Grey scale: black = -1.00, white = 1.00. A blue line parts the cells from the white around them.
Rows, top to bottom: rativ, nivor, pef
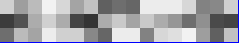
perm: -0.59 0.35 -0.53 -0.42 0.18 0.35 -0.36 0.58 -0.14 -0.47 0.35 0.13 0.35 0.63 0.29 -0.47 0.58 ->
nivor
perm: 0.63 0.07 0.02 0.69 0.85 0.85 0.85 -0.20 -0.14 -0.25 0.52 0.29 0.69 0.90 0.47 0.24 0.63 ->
rativ
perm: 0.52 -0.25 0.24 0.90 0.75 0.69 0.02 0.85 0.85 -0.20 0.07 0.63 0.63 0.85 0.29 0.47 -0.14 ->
pef
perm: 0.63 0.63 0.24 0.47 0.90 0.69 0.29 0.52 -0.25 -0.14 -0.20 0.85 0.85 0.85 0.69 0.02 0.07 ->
rativ
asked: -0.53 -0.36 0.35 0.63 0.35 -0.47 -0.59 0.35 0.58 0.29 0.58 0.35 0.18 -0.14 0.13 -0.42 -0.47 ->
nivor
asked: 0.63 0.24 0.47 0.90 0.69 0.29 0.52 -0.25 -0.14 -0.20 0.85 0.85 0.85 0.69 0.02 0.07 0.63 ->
rativ

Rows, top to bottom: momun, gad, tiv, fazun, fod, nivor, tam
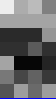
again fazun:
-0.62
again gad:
0.29
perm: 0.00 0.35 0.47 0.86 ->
momun
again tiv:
-0.67
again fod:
-0.95
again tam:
0.23
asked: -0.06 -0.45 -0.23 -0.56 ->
nivor

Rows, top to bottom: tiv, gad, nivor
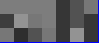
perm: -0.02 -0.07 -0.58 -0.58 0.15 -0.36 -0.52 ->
gad
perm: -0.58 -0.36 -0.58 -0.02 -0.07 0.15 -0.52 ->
gad
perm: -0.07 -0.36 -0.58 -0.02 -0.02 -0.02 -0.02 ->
tiv
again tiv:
-0.02

